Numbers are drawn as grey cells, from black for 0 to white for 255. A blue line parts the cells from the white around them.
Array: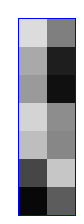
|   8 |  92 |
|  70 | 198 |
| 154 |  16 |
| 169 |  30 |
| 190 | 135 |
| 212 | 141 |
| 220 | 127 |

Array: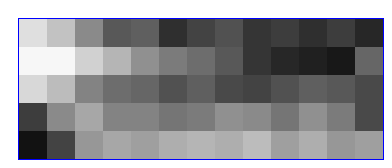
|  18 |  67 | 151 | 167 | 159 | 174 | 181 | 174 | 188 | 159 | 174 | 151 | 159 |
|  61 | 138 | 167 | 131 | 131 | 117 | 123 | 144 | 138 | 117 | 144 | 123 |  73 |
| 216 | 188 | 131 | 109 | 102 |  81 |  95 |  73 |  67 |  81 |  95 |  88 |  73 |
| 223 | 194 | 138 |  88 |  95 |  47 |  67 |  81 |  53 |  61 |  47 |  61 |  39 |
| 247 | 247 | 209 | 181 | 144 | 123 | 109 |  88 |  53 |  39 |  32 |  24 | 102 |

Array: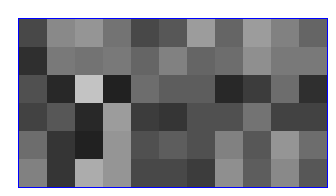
|  47 | 121 | 115 | 121 | 101 | 129 | 101 | 109 | 143 | 121 | 121 |
|  66 |  87 |  40 | 156 |  60 |  53 |  80 |  80 | 115 |  66 |  66 |
|  72 | 137 | 149 | 115 |  72 |  87 | 156 | 101 | 156 | 129 | 101 |
|  80 |  40 | 195 |  33 | 109 |  93 |  93 |  40 |  60 | 109 |  47 |
| 109 |  53 |  33 | 149 |  80 |  93 |  80 | 129 |  87 | 149 | 109 |
| 129 |  53 | 172 | 149 |  72 |  72 |  60 | 143 |  93 | 137 |  87 |

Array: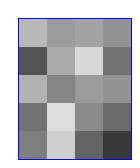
|  85 | 170 | 215 | 114 |
| 114 | 221 | 139 | 106 |
| 126 | 207 |  99 |  57 |
| 178 | 133 | 155 | 147 |
| 185 | 155 | 163 | 147 |

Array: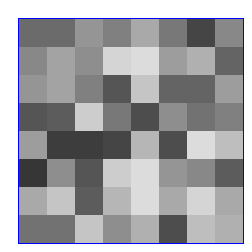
|  54 | 142 |  85 | 205 | 220 | 149 | 136 |  92 |
|  85 |  92 | 205 | 120 |  77 | 142 | 114 | 128 |
| 107 | 107 | 149 | 128 | 169 | 120 |  69 | 136 |
| 114 | 114 | 197 | 142 | 176 |  77 | 190 | 176 |
| 136 | 163 | 142 | 213 | 220 | 157 | 176 | 100 |
| 149 | 163 | 128 |  85 | 197 | 100 | 100 | 157 |
| 157 |  61 |  61 |  69 | 182 |  77 | 220 | 190 |
| 169 | 197 |  92 | 182 | 220 | 169 | 213 | 169 |

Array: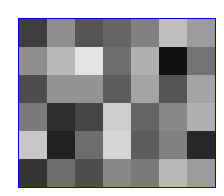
|  53 | 109 |  77 | 136 | 122 | 184 | 156 |
|  61 | 142 |  85 | 101 | 129 | 190 | 156 |
|  77 | 148 | 148 |  93 | 164 |  85 | 164 |
| 122 |  47 |  69 | 206 | 101 | 136 | 176 |
| 142 | 184 | 228 | 109 | 176 |  17 | 115 |
| 198 |  33 | 109 | 213 |  93 | 129 |  40 |
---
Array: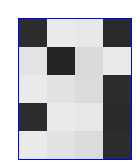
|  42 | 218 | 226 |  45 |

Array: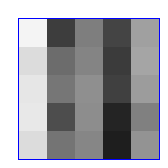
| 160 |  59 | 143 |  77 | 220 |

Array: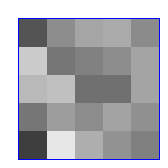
| 139 | 141 | 112 | 157 |  62 |

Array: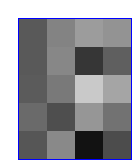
| 147 |  54 | 121 | 106 |

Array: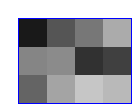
| 171 |  49 | 164 |

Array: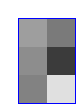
| 122 | 141 |

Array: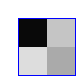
| 197 | 221 |
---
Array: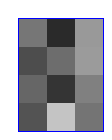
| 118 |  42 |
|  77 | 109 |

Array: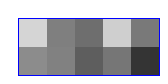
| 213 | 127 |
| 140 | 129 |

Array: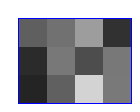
|  95 | 113 |
|  43 | 120 |

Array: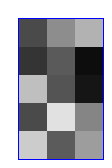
|  74 | 141 |
|  52 |  90 |

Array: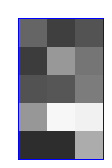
| 101 |  63 |
|  60 | 152 |

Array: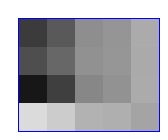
|  59 |  89 |
|  78 | 103 |

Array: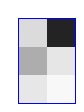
| 219 |  35 |
| 173 | 230 |

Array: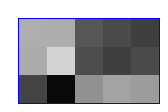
| 174 | 173 |
| 171 | 211 |
